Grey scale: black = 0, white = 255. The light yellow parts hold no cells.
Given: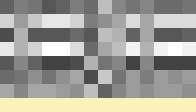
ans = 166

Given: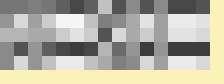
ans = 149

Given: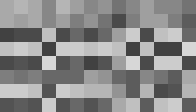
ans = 83

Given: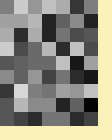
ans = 44

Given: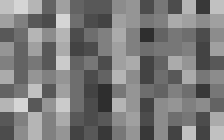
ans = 181

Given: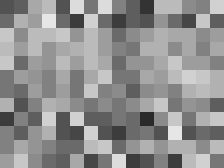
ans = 139

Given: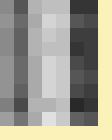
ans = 170

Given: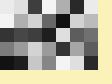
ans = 199
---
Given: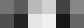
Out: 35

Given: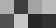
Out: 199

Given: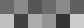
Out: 65

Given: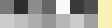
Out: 192

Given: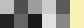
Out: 101

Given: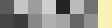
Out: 60

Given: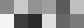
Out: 61

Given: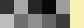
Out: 112
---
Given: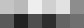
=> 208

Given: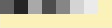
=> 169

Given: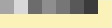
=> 142

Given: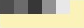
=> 107

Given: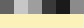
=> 139

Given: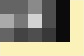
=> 138

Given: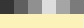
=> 144
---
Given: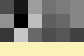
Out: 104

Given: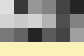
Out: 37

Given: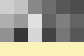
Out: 215

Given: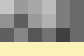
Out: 86

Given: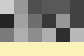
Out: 141

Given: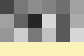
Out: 120

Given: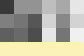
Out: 77

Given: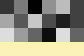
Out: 100

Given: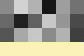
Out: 199

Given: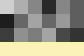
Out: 124
